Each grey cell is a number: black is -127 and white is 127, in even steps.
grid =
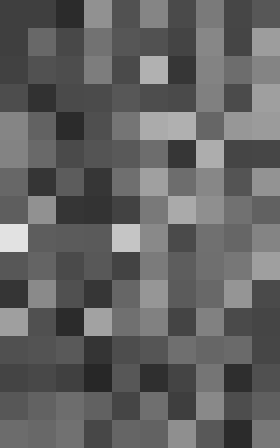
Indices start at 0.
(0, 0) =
-64
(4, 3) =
-48
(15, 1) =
-23
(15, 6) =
15
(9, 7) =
-16
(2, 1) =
-46
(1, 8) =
-58
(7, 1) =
17
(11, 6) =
-59
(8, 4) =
69
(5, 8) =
-58
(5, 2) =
-53
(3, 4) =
-40
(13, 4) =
-40
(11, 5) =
1
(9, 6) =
-34
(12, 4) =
-50
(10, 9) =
-53
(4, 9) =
27
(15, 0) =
-19
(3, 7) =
0
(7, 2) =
-74
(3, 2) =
-53
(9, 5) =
-4
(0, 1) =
-64
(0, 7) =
-5
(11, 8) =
-53
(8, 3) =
-37
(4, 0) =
5
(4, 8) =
23
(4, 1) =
-29
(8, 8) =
-25
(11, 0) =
31
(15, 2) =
-14
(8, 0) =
98

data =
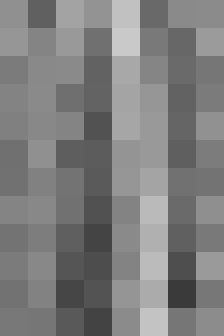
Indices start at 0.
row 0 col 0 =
16
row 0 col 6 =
10
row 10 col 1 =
2
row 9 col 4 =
3
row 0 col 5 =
-22
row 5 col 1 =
16
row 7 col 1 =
8
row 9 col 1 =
8
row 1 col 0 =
22
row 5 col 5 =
25
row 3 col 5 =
22
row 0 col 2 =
35
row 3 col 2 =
-16
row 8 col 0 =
-12
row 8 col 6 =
-31
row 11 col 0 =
-7
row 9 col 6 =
-49
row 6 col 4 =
22
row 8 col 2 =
-32
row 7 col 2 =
-14
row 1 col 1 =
4
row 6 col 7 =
-12
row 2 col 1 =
9
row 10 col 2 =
-57
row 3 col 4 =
36
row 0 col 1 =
-31
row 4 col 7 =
17
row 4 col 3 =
-45
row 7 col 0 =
4
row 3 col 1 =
10
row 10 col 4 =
21

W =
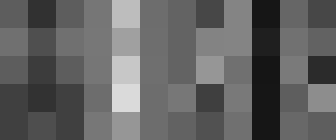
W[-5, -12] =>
-34
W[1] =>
[-15, -48, -15, -8, 32, -17, -28, 3, 4, -96, -14, -29]
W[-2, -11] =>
-77
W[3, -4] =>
-6
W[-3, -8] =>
71
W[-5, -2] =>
-25
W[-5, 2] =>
-34
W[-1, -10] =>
-63
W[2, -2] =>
-5
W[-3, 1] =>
-67
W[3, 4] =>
90
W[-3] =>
[-34, -67, -34, -9, 71, -16, -28, 22, -15, -106, -5, -84]
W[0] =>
[-34, -78, -34, -9, 61, -18, -28, -56, 4, -105, -25, -56]
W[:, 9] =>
[-105, -96, -106, -105, -105]
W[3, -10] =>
-63

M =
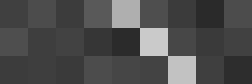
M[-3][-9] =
-63
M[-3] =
[-63, -51, -67, -38, 47, -49, -68, -85, -51]
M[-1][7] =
-64
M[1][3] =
-73
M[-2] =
[-49, -65, -61, -73, -84, 74, -56, -69, -62]
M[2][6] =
66

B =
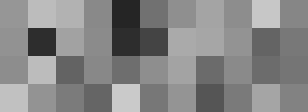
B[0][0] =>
22
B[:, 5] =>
[-14, -59, 14, -8]
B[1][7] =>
38
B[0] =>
[22, 60, 50, 9, -90, -14, 15, 36, 13, 71, 6]
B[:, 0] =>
[22, 18, 13, 65]
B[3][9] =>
37
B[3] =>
[65, 19, -4, -26, 74, -8, 20, -42, -5, 37, 2]

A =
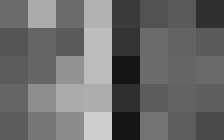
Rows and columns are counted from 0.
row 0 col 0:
-20
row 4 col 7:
-53
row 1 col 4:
-76
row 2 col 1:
-25
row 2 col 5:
-19
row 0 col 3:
50
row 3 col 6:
-28
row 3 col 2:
43
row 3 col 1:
14
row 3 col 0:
-25
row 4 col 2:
12
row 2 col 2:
18

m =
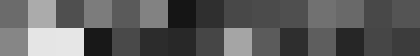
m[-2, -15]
-20
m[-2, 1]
43
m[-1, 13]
-57
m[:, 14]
[-43, -67]
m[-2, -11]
-37
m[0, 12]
-22
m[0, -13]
-48
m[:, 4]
[-37, -54]
